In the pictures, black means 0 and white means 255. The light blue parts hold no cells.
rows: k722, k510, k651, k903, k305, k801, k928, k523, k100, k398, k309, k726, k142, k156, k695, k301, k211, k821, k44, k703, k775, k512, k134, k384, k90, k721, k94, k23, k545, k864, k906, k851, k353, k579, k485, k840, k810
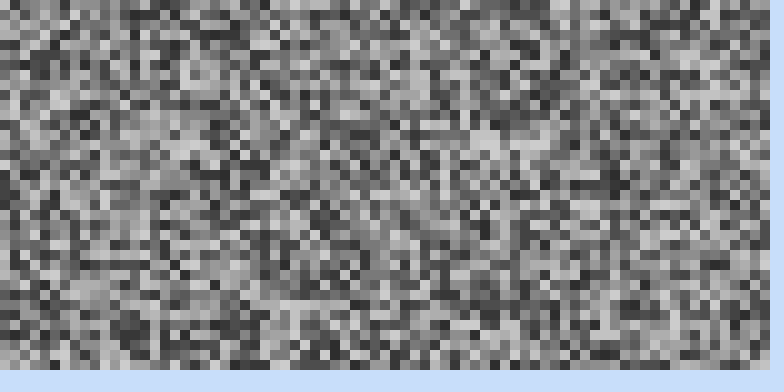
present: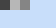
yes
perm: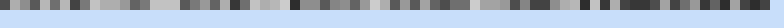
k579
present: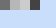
yes

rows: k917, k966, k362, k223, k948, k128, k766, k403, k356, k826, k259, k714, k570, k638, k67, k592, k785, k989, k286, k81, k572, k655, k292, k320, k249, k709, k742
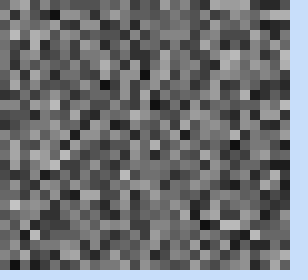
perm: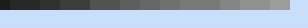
k362
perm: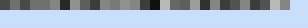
k292
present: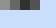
yes

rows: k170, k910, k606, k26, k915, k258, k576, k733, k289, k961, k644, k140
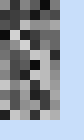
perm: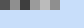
k644
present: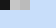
no

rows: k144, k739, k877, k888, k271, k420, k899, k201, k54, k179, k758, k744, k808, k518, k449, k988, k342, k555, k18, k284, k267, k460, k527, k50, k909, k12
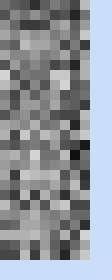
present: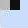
yes
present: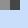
yes

